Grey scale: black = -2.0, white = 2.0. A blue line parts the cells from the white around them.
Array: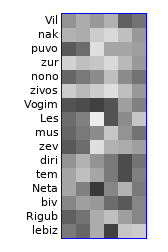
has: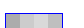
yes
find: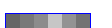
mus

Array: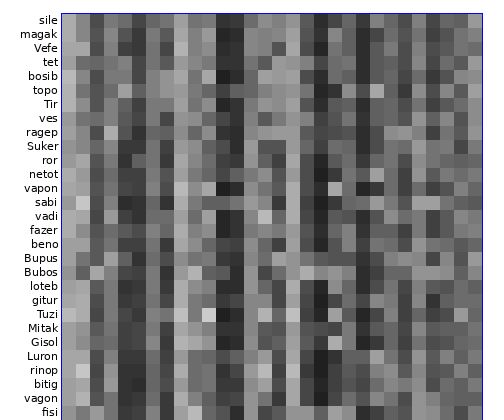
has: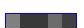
yes
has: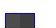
no
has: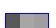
no
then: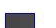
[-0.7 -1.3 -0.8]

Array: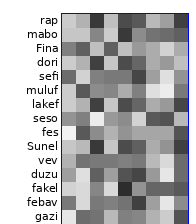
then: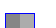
[0.0 1.5 1.7]
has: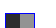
yes
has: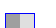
yes
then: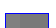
[-0.9  0.5  1.5]

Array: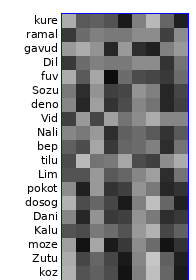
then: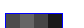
[ 0.0  1.0 -0.4]
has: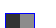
no
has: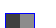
yes
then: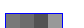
[ 0.8 -0.9 -0.5]
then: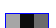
[-0.8 -0.9 -1.1]
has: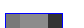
yes
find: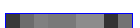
Dil

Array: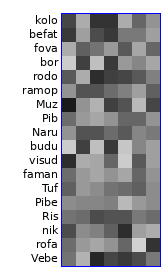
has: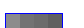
yes
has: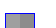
no
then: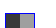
[-0.8 -1.1 -0.1]
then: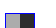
[-1.0 -0.9 -0.6]
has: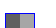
no
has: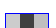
yes

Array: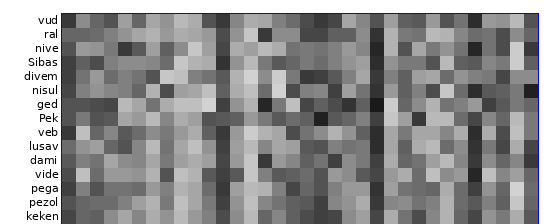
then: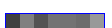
[0.0 0.8 0.6]
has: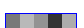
no
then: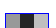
[ 0.1  0.5 -0.4]
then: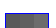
[-0.7  0.4  0.2]

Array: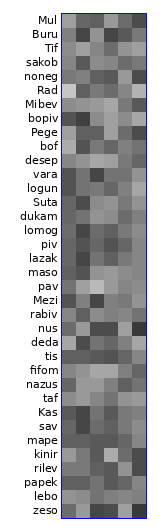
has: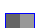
yes
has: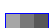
yes
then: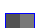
[-0.4  0.0 -0.2]
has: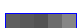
no
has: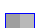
yes
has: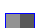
no
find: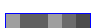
Pege

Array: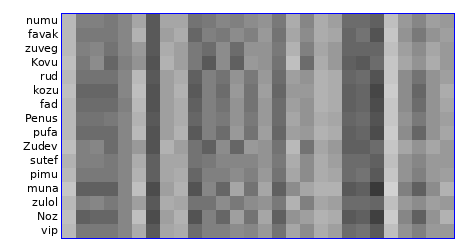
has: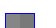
yes
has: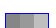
no
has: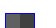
yes

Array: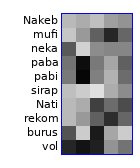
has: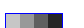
yes
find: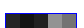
vol
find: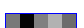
pabi
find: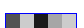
burus
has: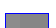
yes

